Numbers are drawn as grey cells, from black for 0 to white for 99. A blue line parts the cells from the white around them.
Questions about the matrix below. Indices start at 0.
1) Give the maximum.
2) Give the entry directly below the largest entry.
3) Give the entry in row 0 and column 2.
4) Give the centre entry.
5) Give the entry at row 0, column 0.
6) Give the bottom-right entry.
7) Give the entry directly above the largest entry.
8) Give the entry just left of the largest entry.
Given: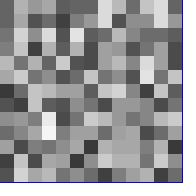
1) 95
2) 45
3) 59
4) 36
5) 39
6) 42
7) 91
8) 65

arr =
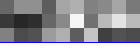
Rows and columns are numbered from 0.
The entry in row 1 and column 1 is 15
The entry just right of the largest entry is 44
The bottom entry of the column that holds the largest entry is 36
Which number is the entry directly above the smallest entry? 56
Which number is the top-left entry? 40
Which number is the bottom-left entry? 50
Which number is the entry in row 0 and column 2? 56
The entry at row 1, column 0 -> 22
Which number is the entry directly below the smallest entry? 29

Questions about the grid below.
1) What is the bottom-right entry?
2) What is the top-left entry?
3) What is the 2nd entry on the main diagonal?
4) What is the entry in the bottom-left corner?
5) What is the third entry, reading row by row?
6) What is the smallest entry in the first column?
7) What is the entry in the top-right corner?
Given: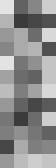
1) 76
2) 88
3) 23
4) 59
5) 52
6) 27
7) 80

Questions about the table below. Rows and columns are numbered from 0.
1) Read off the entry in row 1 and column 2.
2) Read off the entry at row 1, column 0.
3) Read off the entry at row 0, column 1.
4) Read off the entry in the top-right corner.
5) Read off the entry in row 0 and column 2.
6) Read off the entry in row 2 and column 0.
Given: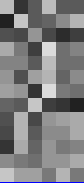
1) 35
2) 13
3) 20
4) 35
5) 35
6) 31

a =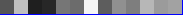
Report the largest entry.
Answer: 95
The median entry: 49
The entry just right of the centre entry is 36

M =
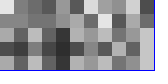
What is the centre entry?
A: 69
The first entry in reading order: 89
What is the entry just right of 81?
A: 30
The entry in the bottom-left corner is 66
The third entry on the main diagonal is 73
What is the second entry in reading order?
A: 49
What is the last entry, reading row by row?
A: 77
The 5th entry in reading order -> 59
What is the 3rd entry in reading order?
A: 42
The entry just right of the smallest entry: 30
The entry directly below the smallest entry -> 21
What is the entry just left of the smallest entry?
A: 27
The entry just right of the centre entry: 59
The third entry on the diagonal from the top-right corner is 45

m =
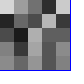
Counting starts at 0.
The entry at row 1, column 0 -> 14
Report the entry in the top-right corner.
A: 79
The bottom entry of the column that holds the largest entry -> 54
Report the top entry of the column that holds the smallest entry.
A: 61
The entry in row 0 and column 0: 83
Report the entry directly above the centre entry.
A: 29
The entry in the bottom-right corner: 50
